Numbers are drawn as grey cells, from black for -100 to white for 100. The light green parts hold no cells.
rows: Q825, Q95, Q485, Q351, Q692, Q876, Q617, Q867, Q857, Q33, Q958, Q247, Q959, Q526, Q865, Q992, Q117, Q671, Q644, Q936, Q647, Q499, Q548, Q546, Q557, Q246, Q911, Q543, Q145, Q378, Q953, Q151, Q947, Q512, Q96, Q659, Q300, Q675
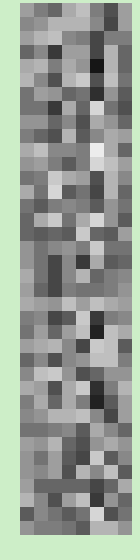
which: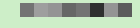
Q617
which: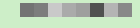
Q959
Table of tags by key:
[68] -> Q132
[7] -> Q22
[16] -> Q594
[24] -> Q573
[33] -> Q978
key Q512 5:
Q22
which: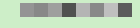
Q512
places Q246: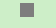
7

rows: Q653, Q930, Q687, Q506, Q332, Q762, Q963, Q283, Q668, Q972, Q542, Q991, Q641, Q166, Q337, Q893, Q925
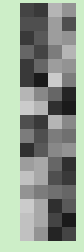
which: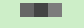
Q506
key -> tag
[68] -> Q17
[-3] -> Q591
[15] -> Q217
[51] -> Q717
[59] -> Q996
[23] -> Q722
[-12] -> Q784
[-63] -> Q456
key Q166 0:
Q217
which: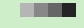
Q963
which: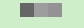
Q332
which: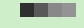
Q542
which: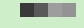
Q687
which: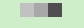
Q641

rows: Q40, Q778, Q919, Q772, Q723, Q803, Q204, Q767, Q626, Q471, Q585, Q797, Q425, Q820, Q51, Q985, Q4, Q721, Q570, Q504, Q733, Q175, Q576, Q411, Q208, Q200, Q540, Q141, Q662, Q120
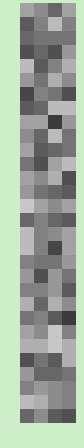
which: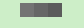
Q820
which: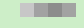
Q51
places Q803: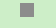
3
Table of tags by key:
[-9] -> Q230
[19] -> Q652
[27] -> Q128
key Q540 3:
Q230
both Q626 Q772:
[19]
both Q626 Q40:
[27]
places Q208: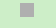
0 1 3

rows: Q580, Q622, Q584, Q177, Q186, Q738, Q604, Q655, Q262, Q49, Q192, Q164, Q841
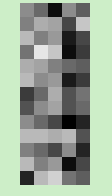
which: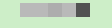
Q49
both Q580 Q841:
[-26]
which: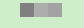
Q622
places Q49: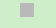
0 1 3
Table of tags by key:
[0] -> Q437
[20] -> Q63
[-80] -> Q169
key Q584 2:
Q63
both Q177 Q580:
[-90]

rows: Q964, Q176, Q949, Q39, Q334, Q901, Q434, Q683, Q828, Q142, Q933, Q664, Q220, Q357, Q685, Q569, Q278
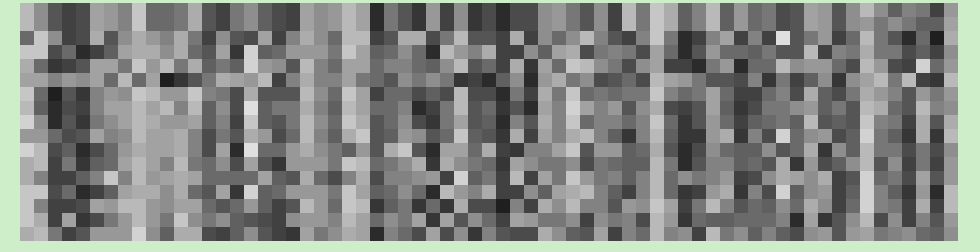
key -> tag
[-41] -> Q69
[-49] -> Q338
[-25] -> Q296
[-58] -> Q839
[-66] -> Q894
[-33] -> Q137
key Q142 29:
Q137
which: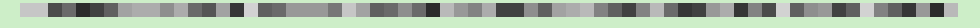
Q357
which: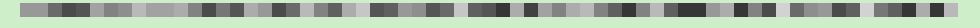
Q142
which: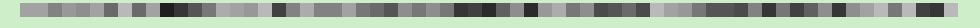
Q901
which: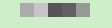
Q142
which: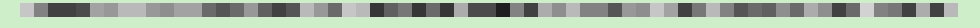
Q685

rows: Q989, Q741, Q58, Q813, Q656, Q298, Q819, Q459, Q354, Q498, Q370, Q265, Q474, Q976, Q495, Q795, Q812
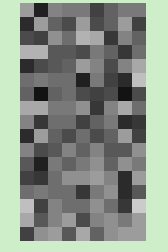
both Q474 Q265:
[13]
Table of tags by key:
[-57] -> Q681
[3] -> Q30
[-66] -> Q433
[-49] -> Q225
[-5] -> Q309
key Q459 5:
Q681
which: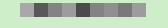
Q795

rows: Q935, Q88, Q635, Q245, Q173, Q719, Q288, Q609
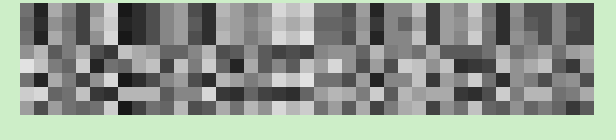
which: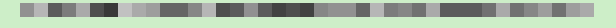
Q245
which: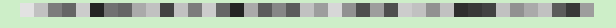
Q173
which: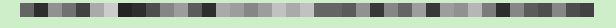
Q88
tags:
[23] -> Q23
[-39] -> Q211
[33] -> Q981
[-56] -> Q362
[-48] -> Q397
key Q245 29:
Q981

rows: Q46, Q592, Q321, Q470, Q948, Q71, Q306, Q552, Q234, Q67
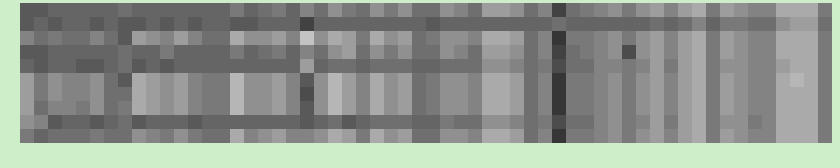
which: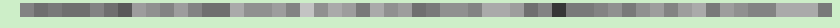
Q321
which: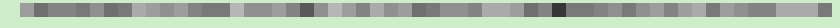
Q552
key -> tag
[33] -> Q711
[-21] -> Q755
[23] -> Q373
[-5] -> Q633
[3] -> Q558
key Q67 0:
Q633
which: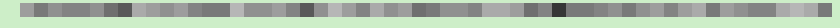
Q71
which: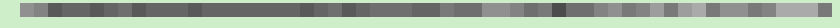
Q234

